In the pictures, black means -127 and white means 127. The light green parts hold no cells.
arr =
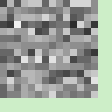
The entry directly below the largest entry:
27
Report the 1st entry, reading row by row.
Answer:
-56
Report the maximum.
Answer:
113
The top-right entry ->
14
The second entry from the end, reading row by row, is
-11
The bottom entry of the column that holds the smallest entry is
-11
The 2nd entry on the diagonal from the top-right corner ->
-11
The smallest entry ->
-83
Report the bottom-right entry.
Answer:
71
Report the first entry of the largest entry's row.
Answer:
-56
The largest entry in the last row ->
85
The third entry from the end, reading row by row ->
1
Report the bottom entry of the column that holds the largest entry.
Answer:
1
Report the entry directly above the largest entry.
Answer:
42
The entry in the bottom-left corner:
-24
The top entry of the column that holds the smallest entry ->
85
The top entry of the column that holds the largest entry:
-40
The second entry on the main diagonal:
-11
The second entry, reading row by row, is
55

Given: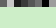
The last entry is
29
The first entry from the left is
-29
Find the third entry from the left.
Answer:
-98

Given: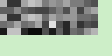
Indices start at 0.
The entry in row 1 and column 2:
9
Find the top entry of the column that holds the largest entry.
23
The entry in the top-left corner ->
52
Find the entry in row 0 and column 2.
-75
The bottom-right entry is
52
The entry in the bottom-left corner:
-101
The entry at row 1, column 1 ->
-31
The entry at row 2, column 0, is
52
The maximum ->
96
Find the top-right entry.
-47
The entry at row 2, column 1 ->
-75

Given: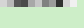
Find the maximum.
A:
112
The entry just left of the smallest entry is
27

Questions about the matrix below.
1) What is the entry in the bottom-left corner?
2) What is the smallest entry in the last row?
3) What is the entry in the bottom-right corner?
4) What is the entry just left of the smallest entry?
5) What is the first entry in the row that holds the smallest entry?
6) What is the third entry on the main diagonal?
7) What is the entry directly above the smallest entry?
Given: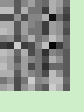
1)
31
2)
-51
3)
-37
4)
61
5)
-66
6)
17
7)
61

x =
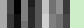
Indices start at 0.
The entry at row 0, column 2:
-124
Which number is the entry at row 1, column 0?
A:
41
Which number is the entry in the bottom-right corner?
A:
-56
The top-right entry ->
-70
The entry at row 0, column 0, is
41
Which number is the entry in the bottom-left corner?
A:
41
